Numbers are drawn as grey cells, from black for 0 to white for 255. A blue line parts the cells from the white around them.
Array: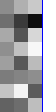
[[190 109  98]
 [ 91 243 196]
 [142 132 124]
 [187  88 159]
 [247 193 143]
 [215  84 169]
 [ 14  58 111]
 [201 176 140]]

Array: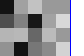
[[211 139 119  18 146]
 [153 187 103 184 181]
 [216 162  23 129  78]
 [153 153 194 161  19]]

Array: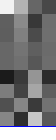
[[ 88 199  46 134]
 [114  58 134  80]
 [ 94 166  67 125]
 [ 44 149  58  27]
 [109  87 112 103]
 [107  95 116 103]
 [111  75 128  94]
 [110  56 138  95]
 [ 72 102 179 242]]

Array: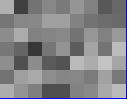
[[186 168 137 130  79  79 127 147 173]
 [120 161 123 135 134 141 170 159 114]
 [165 195 172 186  83  90 140  80 142]
 [188 116 164  92 147 118  55 101 119]
 [153 129 150 115 137 133 129 171 140]
 [106 109 115 130 160 160 136 135 117]
 [104  88 129 149 122 135 115  64 176]]

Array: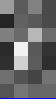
[[104 103 117  84]
 [115  68  83 111]
 [ 46  92 209  47]
 [ 51  89 241  42]
 [108 183 106 127]
 [ 74  89  97  36]
 [ 73 129  90 156]]

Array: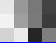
[[127  37 235 210]
 [ 59 122 159 243]
 [ 67 120 152 231]]
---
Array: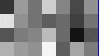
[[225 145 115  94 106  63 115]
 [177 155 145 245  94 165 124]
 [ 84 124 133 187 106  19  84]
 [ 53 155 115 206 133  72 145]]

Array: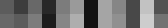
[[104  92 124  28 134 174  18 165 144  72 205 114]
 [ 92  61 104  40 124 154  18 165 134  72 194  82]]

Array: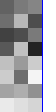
[[234 223 213]
 [204 110 244]
 [192 154 204]
 [163 174 145]
 [110 183  77]
 [ 98 122 133]
 [ 88 192  35]
 [ 65  77 122]]

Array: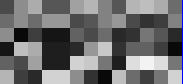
[[181  62  41 210 210 141  50   9 190 108  62 118 210]
 [141   9  62  21  21  98  74 108  41  50 118  86  41]
 [108 141 108 151 151  74  86 130 151  74  50  62 130]
 [ 98  74 161  30  30 210 200 118  30 222 243 222 118]
 [ 74 141 172  86  86 161 181 130  86 181 190 172 108]
 [ 21 190 172  30  30  41 151 200  50  98  98  62   9]]

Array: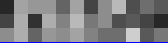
[[141 173 100 151 141 163 130 110 110 206  89 120]
 [ 68 173  49 173 130 185 120 141  78  89  68  39]
 [ 39 163 151 151 100 163  68 141 185  78 110  89]]

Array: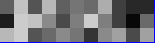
[[184 204  84 106 138 117  52 138 161  74 161]
 [ 96 194  84 184  96 117 106 173  63  40  40]
 [ 29 204 194 138  74 126 204 126  63   8 106]]

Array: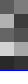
[[211 167]
 [178  60]
 [101  81]
 [ 92 124]
 [ 41  51]]

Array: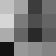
[[214 123  78 101]
 [193 163  60 113]
 [172 101  41  90]
 [ 18 152 143 132]]
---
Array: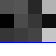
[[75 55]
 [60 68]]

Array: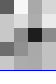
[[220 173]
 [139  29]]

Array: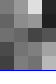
[[140 150]
 [103  68]]

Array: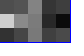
[[138 123]
 [ 70 121]]

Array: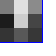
[[205  69]
 [ 88  55]]

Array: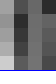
[[ 45 109]
 [ 55 110]]

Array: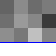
[[154 135]
 [120 192]]
